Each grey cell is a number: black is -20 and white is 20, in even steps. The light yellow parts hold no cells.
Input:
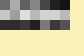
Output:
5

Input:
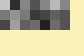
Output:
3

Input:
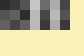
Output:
-5

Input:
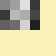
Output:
9

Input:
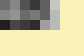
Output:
3

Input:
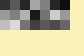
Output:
0

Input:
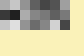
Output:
-15

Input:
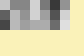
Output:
9

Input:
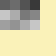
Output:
7
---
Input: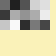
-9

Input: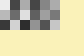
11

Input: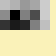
10

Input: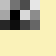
-4

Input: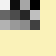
-10

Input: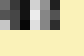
-13
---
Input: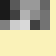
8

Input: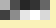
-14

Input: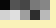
-9

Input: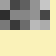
1

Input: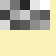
12

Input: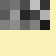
-14
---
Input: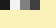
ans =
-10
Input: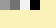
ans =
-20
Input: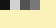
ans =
-1
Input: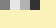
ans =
-12
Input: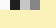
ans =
1
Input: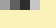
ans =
11
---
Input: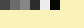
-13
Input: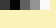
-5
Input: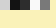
-13
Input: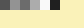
7
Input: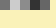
2
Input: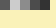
2
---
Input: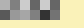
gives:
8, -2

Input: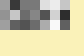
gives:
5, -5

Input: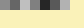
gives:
2, 8

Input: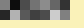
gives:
0, 0

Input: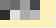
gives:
-1, 9

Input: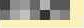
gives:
-10, 0

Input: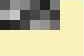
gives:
-7, -3

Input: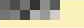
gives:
-4, 12

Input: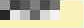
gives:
4, 18

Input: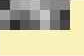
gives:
-11, -9
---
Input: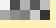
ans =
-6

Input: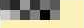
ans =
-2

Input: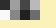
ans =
-9

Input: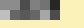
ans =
-2

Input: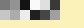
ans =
15

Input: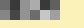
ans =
-11

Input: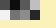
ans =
-6

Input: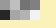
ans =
-2

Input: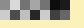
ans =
-18

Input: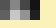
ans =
-9
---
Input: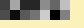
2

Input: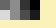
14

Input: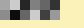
-4

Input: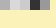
4

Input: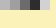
13

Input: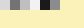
-16

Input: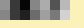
7

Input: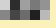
3
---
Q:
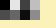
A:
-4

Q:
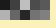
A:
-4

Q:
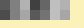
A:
0

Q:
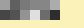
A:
-7

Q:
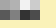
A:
0

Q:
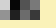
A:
-15
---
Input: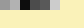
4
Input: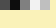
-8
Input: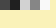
-9
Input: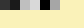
-12
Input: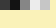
-11
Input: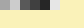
6
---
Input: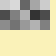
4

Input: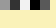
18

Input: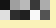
-15

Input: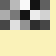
3

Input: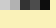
-12

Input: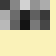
-17

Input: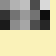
6

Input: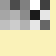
8
